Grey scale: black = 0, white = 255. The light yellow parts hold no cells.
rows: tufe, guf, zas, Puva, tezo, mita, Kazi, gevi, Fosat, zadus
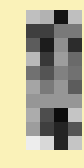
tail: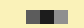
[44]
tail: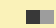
[106]
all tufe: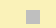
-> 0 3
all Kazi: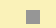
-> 0 1 2 3
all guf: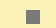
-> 2 3
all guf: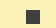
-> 0 1

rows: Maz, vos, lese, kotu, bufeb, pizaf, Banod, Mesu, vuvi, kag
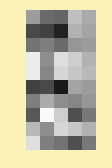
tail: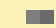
[150 156]
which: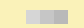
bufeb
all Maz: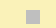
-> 3

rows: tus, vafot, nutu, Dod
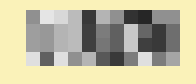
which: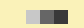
vafot
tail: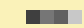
[ 63  57 110]
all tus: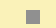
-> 0 6 9 10
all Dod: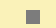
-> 7 9
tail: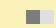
[124 165]

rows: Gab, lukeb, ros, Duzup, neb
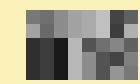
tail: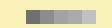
[68 97]
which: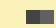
Gab
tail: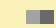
[141 163 170 192  61 176]

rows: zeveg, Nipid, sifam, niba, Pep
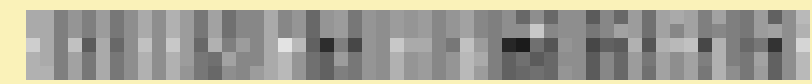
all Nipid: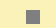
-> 2 4 33 48 50
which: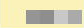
sifam
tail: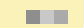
[170 135 119 193 156 127  39  27 112  85 149 142  71  97  91 177  85 177
 185 193  71 177 127 104 119  51 142 213]
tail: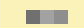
[162 119 177 142 119 156  97 142 185]
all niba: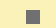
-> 13 20 35

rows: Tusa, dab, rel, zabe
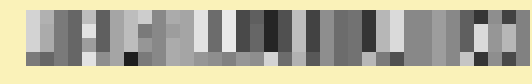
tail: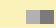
[102 189  95 165 189 205 136 171 165 226 108 233  73  95  37  80 189  66
 142 108 114  53 183 218 136 136 157 136  95  53 142  66 129]
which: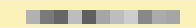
Tusa

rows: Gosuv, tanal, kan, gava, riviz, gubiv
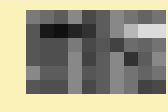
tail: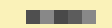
[115  66  73]
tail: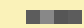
[136 115 100 115]
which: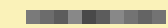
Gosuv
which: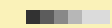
tanal

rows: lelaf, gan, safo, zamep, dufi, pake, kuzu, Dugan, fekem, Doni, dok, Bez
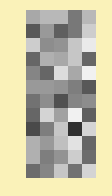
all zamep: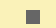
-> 0 4
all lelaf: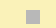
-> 1 2 4
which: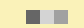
Dugan
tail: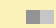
[234]

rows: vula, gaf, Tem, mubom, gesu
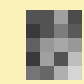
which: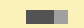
vula
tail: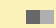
[213]
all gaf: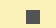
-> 1
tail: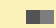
[89]
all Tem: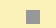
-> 1 3
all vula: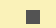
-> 0 1

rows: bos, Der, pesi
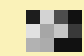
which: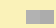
pesi
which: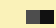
bos
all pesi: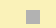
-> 0

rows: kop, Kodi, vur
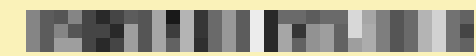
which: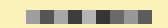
Kodi
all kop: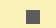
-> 1 7 15 20
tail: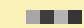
[106 152  92 236  41 166  54 146 158  98 216 172 126  85 106 180 210 114
  69]
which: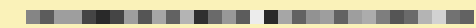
vur
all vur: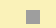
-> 2 3 7 21 23
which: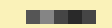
kop

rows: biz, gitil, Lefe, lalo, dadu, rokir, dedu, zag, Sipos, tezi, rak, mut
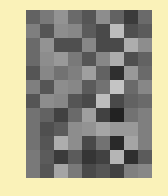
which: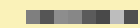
gitil
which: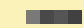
mut
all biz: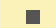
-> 4
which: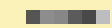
gitil
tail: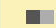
[141  73 114  41 165 127]

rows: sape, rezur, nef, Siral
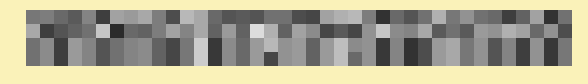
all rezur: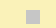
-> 5 25
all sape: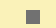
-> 17 18 28 32 38
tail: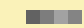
[168  98 154  98 220 176  98 162 139  70  90  70 146 198 139 132 168  90
 113  90 154 146 176 162 105 146  77]

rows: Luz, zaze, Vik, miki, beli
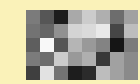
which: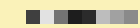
beli
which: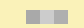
Luz

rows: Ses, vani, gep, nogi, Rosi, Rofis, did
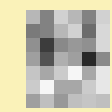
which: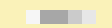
Rofis
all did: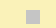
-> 4
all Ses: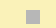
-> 0 3
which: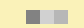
Ses

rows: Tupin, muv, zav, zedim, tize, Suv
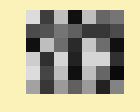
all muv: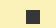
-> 4 5
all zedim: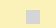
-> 2 4 5
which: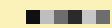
zav
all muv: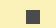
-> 0 6
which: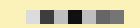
Tupin
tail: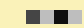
[102  10]

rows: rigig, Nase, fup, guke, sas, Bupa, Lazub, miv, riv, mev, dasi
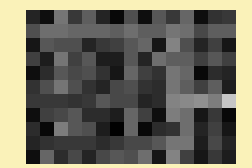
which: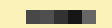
sas
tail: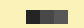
[ 79 110  22 131  64  22  56  29]
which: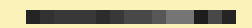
mev
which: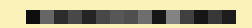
dasi
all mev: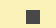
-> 7 8 13
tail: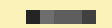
[87 64]
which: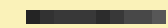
mev

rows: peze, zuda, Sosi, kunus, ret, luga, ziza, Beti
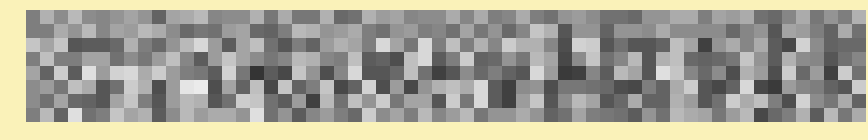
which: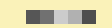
luga
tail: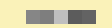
[ 78 191 216  92 126 204  99 105 148 119 185 164  72 140 197 113 134 185
  86 177 191 105  99 105 119 197 148  92 177 140 134  86 113 134]
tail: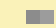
[119 191 171  86 113 204 177  78 156 229 235  78 164  99 191  72 197  99
 126 197  72  99 210  78 156  72 148 177 191 171 216  92  64 140 148  78
 119 119 113 105  78  72 126  99 171 204  86  72  99 216  72  58 156 134
 126  99  86 204]
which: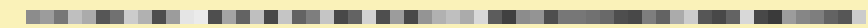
luga
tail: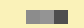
[119 119 113 105  78  72 126  99 171 204  86  72  99 216  72  58 156 134
 126  99  86 204]
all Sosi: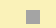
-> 1 15 23 26 47

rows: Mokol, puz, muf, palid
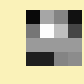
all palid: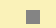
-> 2
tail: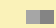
[17]
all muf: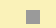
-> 0 1 2 3

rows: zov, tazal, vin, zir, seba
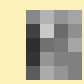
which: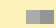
seba
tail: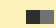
[120 165]
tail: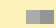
[128]
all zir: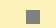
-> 2 3

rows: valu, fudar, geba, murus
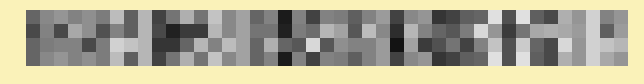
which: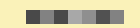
fudar
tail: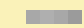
[209  95 155]
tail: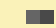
[216 149 209 195 182]
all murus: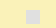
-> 33 35

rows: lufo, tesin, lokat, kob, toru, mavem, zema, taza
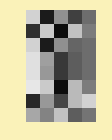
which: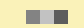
taza
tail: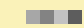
[116]
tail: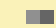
[109]
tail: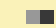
[ 93 109]
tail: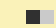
[ 13 194 124]
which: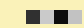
tesin

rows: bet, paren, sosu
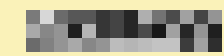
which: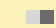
bet
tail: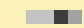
[46]
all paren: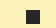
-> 7 11
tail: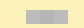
[195 195  60 161  46]
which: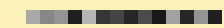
paren
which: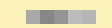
sosu
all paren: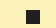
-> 3 13

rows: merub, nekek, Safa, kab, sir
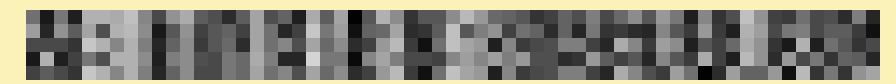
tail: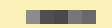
[171 126  38  38 212 119 119  10 134 164 126  73  73  65 134 158 134 158
 126 152  79  79  44  52 152  93  65  87  38 134  87  59 171  65  31 185
 146  44 152  73 119  52  99  93  38]
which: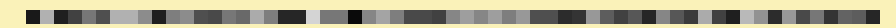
kab
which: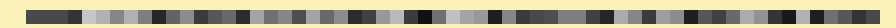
Safa
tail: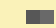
[ 44 164 112 134  79 164 105 140  44  65 152 185  59  17 112 192 164 152
  31 134  59  73  79 126 126  65  38 171 134  59 158 140  31  87  65 105
 171 146  52  25 177  31 112  87  52  73]
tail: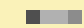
[ 31 126 140  79  73 119 105 171 126  38  38 212 119 119  10 134 164 126
  73  73  65 134 158 134 158 126 152  79  79  44  52 152  93  65  87  38
 134  87  59 171  65  31 185 146  44 152  73 119  52  99  93  38]

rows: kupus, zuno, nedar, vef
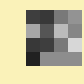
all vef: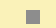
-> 1 2 3
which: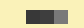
nedar
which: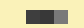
kupus

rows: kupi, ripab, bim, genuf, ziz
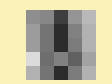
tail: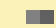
[162]
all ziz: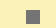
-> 1
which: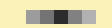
ripab
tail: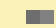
[ 96 162]
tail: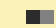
[177]
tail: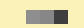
[149 185]
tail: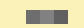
[162]

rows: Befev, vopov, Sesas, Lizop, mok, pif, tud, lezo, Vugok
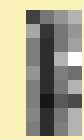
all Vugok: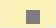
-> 0 2
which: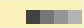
Befev
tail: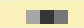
[149]
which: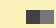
Befev
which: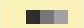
Sesas
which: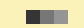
vopov

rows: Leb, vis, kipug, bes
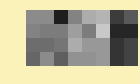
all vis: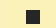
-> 6 7
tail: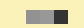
[67]

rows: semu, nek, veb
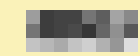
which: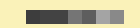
semu
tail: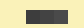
[ 54 102 144  88]

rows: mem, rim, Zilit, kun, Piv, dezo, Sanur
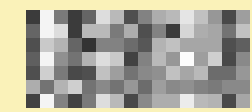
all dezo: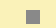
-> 5 10 14 15
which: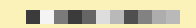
mem
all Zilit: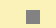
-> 5 6
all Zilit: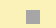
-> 11 12 13

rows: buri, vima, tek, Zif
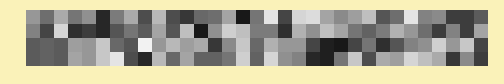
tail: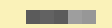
[199 104  85 242 151 184 158 170  55 138 199 104 177 151 151  69  31  24
  69 117  47  85 130 144 207 151 199  69]
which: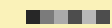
buri
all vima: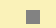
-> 0 30
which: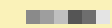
buri

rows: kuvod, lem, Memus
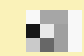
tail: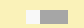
[248]
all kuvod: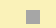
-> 1 2
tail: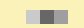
[248]
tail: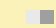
[248]

